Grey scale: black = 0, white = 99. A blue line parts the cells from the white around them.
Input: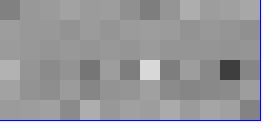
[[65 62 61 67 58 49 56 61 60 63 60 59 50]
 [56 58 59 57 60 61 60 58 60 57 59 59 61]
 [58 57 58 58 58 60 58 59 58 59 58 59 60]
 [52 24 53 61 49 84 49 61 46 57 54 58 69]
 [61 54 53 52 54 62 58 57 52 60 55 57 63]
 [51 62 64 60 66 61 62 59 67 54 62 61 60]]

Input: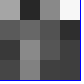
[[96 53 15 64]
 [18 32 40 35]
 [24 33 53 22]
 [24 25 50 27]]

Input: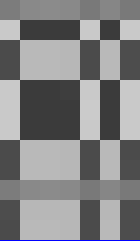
[[47 52 47 53 54 53 48]
 [78 23 78 23 23 23 78]
 [30 72 29 71 72 72 29]
 [30 72 29 71 72 72 29]
 [78 23 78 24 23 23 78]
 [78 23 79 23 23 23 78]
 [78 23 78 23 23 23 78]
 [29 72 29 71 72 72 29]
 [30 72 29 71 72 72 29]
 [47 52 47 53 54 53 48]
 [30 71 29 71 71 71 30]
 [30 72 29 71 72 72 29]]

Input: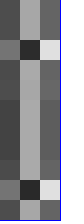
[[39 65 30]
 [39 65 30]
 [87 17 45]
 [39 66 29]
 [40 65 30]
 [36 66 26]
 [36 66 26]
 [36 66 26]
 [39 66 29]
 [87 16 45]
 [39 65 30]]

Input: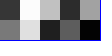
[[63 17 75 98 21]
 [ 1 36 12 87 47]]

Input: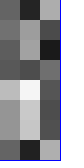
[[67 14 39]
 [29 61 44]
 [10 63 36]
 [43 30 34]
 [33 95 73]
 [30 78 58]
 [31 77 58]
 [68 13 39]]
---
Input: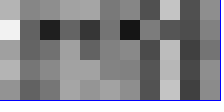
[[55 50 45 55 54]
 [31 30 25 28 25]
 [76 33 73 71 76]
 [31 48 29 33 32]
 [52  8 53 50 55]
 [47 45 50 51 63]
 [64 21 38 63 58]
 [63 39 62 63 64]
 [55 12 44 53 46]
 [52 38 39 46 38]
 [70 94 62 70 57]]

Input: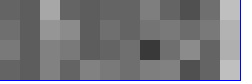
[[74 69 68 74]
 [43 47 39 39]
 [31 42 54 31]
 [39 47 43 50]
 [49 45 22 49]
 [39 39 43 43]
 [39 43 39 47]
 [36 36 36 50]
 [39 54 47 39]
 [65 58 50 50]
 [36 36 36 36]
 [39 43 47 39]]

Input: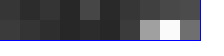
[[29 43]
 [28 97]
 [25 62]
 [21 23]
 [16 15]
 [27 17]
 [15 15]
 [20 18]
 [17 20]
 [21 23]]

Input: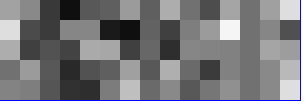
[[86 31 61 72 86]
 [62 52 64 53 53]
 [44 44 44 44 44]
 [64 95 50 50 56]
 [30 60 51 23 46]
 [44 49 52 41 34]
 [67 25 18 68 53]
 [37 38 40 34 41]
 [60  6 25 62 74]
 [37 10 65 37 48]
 [34 52 66 32 18]
 [ 6 52 26 16 19]
 [22 23 32 34 33]
 [53 29 25 60 49]
 [63 86 67 44 51]]

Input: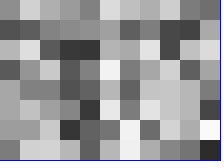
[[43 66 85 64 48 27 97 17]
 [48 26 75 37 71 71 67 45]
 [80 28 28 81 77 77 82 52]
 [68 49 88 65 76 88 42 67]
 [74 37 66 48 38 48 94 93]
 [85 62 70 94 71 90 45 71]
 [50 56 21 50 38 22 38 37]
 [60 54 22 34 32 52 21 71]
 [68 51 35 78 50 62 78 82]
 [81 36 86 58 50 75 61 81]
 [55 32 71 35 65 65 61 48]]

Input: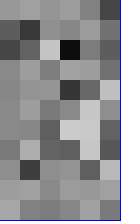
[[27 44 36 44 74 55 38 34 72 62 47]
 [50 60 48 61 40 77 78 77 37 59 62]
 [61 52  5 63 21 53 79 37 57 60 52]
 [58 56 76 49 58 47 37 39 55 53 48]
 [62 22 38 61 57 61 52 67 24 62 50]
 [59 36 27 53 52 53 53 47 55 61 65]]
